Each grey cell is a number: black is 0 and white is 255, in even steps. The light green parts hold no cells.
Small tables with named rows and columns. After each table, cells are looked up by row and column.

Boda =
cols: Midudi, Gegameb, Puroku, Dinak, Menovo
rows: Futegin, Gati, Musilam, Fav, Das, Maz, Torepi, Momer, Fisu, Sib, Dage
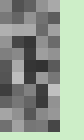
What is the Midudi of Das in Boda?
127
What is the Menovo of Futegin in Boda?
169
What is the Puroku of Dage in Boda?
118
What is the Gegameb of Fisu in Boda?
119
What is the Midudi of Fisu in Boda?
99
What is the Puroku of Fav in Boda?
55
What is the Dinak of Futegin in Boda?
147
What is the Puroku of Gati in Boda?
146
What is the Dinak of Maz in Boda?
50
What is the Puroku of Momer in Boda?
129
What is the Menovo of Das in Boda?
146

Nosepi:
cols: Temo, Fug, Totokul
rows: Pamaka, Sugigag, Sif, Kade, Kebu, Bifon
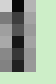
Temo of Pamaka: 211
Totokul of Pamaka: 180
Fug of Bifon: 33
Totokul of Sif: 153
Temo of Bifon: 130
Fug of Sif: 85
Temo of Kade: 169
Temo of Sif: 159
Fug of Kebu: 55
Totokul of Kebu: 149
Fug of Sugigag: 61
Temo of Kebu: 136
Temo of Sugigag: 123
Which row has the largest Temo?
Pamaka

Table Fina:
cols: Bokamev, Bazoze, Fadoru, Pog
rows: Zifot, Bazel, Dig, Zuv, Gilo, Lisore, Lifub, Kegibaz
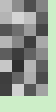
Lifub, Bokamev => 62
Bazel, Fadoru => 192
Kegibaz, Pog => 162
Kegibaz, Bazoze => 209
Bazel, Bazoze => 213
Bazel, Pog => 96
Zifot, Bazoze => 141
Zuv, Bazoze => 135
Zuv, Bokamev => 182
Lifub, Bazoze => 101
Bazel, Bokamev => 180
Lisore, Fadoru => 182
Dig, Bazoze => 110
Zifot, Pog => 132
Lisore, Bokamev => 199

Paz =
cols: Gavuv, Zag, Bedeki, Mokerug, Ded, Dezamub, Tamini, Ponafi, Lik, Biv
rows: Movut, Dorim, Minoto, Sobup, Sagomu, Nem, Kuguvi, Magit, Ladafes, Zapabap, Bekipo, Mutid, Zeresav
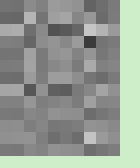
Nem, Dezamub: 143
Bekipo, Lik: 144
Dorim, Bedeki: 181
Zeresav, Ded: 146
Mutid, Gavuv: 144
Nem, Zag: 124
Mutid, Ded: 110
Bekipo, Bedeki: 126
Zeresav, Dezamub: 143
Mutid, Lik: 154
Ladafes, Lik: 133
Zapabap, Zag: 120
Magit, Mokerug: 146

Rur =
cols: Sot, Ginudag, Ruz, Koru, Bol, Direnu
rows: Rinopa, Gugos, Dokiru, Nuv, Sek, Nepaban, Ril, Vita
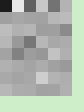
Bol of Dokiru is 159
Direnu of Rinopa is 179
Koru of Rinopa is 199
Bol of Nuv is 168
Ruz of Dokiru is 181
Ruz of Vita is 171
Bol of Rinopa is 115
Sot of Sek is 163
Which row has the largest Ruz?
Dokiru

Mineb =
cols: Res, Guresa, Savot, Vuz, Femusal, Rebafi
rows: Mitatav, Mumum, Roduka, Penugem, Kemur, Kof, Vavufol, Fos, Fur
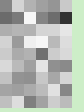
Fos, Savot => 171
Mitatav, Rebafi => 201
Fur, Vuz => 162
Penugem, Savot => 239
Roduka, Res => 174
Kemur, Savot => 178
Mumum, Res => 107
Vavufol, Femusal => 167
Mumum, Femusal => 109
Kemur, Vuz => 112
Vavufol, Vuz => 199
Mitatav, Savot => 178
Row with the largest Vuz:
Penugem

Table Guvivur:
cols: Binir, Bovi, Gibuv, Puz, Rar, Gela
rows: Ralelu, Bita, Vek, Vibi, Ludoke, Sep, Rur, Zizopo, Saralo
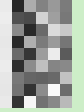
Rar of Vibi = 154
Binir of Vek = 233
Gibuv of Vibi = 175
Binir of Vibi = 231
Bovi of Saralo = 51
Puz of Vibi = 123
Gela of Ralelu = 123
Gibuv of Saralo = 246
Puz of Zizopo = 140
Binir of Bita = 237
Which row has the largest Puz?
Bita

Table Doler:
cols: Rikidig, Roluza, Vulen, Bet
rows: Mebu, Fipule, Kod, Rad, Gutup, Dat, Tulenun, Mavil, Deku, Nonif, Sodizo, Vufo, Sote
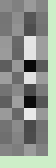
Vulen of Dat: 8
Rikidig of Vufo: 111
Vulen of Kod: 78
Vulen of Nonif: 233
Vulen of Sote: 155
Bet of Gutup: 158
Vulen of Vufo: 76
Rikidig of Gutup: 155
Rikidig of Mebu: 139
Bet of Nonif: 152
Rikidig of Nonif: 154
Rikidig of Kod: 118
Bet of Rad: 158
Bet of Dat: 89

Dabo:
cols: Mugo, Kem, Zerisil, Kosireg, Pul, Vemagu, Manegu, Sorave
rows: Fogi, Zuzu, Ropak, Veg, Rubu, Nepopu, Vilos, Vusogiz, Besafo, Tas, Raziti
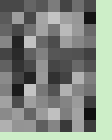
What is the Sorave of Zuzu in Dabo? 20
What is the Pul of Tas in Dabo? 192
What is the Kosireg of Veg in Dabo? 104
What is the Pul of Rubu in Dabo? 86
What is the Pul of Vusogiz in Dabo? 83
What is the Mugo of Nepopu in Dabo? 97
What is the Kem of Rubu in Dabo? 42
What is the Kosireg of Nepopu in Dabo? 148
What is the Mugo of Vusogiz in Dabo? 128
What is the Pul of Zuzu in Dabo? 196
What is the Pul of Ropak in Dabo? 118
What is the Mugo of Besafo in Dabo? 162
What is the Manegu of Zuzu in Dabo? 151
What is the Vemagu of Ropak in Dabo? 186
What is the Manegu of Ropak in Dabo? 154
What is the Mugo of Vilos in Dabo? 139
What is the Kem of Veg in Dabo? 35
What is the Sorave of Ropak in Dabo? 104

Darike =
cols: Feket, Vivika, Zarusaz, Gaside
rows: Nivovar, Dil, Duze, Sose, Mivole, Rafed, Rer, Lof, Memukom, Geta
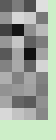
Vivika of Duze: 21
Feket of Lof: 146
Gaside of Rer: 129
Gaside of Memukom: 144
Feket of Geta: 216
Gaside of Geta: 135

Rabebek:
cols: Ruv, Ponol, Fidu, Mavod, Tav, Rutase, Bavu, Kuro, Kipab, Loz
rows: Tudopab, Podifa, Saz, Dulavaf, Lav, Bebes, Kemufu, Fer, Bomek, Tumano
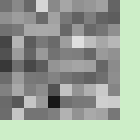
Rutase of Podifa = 120
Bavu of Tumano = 146
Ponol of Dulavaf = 180
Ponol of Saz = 121
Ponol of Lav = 156
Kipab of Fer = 201
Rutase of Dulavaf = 158
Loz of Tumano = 119
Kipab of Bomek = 206
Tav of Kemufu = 131
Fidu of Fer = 127
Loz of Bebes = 139
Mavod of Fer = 141
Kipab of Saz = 117
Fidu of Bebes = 72
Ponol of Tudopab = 137
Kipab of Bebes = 103
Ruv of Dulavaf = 69

